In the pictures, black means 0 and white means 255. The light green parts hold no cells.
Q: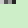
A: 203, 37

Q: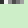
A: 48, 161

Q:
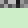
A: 166, 152

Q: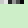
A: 200, 7

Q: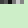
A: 62, 133

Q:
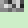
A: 165, 119
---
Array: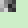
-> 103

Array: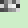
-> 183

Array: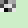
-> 174

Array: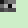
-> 118

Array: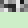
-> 146

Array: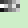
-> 111

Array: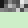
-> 134

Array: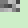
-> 192

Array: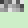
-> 107

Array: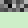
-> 59
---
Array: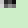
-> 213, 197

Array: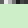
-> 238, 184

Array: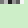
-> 245, 191

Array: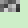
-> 209, 197

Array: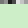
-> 227, 196

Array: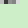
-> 218, 191

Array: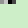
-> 200, 147

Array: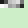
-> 251, 235

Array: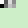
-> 249, 218
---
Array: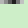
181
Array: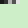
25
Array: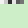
243
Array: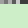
160
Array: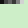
16
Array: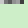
201
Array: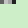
96
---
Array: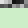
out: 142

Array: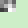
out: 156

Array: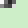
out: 97

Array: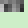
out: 60

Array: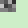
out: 146

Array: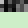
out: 136
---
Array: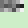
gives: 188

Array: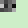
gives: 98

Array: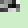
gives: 220

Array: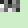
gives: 162

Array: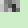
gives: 57

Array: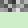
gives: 128

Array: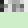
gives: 159

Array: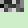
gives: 100
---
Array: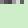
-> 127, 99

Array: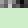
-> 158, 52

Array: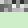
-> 209, 116

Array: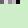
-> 102, 7

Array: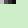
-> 195, 15

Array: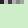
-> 35, 163

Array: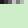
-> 27, 181
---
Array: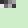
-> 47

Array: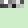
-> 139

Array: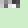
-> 189

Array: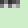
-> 60

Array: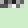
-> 175

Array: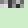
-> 130
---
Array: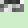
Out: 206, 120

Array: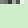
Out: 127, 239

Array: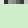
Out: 229, 197

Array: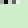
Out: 169, 241

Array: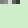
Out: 128, 57

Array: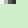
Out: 242, 50

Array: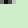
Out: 117, 195

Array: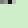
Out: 125, 191

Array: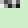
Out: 185, 20

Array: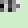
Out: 129, 224
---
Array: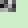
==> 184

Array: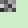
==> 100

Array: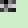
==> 145

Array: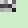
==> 184

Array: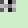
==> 213

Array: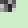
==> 119
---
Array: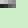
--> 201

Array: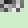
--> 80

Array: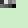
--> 53

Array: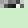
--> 160

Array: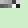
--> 187

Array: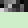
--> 6
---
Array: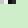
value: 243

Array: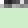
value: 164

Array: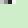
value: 142

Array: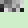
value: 81

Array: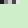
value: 205

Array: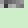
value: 179

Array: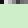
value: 66

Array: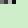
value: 58

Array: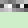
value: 140

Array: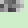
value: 81
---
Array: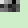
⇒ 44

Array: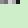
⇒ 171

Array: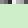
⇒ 168

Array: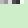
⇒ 54

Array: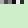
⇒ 237

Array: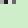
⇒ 229

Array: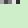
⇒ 228

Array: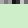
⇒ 198

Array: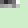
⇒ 141
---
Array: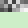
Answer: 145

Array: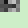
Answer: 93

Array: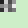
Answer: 31

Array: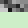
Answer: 94

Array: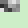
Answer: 117

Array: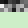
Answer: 27
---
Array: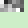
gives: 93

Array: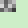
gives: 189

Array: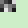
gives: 217

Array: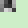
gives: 175

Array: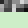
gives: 172

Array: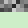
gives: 134

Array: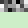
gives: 237

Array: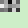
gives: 97

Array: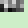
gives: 124
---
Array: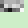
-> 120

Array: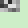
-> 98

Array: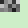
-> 29

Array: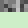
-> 78

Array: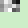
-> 86

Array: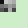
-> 170

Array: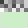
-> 222

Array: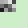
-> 84
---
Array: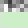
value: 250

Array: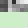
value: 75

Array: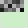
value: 174

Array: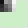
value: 98

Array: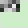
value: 149

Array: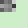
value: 150
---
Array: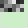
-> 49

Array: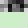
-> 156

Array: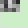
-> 39

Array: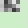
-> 114

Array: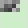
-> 134

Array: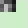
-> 22

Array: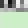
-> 232
